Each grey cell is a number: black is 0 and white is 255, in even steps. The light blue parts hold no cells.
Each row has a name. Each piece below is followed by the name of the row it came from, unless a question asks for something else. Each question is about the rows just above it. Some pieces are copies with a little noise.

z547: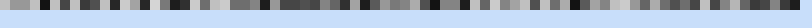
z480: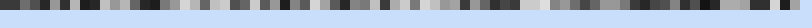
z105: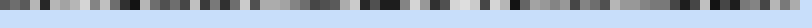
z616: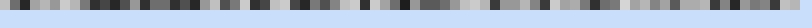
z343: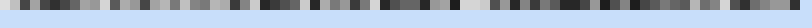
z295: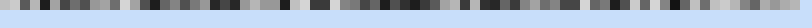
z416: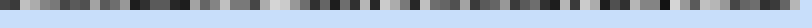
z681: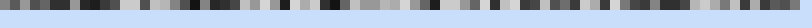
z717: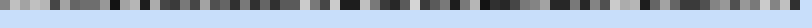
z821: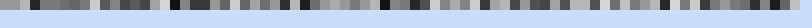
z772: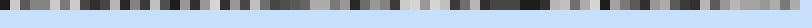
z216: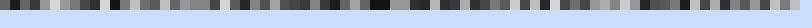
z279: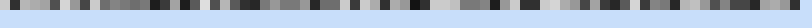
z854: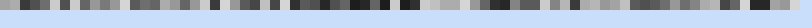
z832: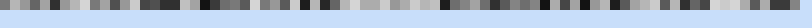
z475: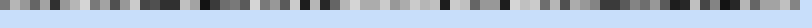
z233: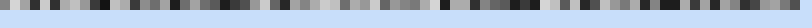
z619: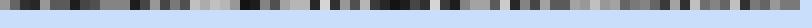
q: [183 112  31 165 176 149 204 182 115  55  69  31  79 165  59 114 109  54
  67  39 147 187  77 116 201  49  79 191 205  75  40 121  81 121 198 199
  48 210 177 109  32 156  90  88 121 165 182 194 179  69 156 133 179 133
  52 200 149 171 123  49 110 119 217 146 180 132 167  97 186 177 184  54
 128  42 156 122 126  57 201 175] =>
z616
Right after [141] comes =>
[110]
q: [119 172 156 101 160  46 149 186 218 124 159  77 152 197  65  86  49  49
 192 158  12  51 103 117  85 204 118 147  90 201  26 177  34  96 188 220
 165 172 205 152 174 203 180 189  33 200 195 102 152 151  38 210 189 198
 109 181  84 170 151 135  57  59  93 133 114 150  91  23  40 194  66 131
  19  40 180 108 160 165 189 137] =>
z475
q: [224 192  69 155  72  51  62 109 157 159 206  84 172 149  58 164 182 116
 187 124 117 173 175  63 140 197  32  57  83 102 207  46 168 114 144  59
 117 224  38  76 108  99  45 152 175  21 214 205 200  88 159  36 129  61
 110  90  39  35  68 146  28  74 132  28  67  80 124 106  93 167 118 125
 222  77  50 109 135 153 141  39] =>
z343
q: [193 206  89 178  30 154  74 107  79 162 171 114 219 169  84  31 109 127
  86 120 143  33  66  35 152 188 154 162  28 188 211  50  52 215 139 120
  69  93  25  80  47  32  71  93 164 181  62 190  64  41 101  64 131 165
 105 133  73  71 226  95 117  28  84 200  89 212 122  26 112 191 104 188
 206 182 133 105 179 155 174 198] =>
z295
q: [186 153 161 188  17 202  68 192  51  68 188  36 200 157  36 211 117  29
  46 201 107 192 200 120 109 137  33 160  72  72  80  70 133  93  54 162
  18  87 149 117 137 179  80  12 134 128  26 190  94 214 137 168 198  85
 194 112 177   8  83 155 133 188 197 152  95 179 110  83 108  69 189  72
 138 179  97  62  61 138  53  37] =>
z547

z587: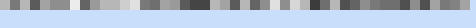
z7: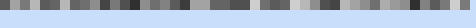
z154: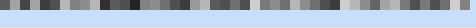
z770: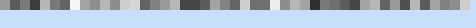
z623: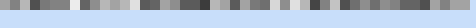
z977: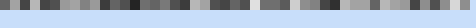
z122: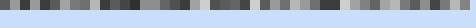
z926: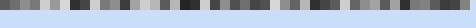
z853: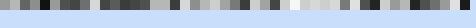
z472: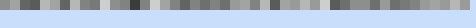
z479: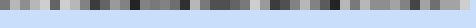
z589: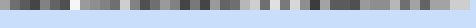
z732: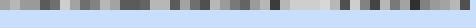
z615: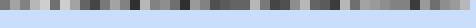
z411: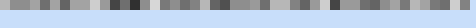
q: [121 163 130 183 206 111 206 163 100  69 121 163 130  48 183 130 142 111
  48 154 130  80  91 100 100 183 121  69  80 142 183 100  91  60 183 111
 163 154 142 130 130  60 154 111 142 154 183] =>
z615
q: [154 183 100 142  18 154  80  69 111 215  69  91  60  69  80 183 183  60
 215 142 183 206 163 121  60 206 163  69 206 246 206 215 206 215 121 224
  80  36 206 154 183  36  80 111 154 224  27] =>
z853
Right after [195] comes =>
[80]
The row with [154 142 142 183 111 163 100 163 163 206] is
z589
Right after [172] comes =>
[154]
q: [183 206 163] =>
z853

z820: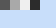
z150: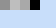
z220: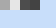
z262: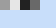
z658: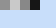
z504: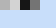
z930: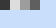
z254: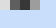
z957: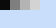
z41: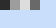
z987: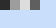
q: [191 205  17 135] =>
z504
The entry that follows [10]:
[127]
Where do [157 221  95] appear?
z987
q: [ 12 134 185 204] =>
z957
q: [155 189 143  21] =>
z658

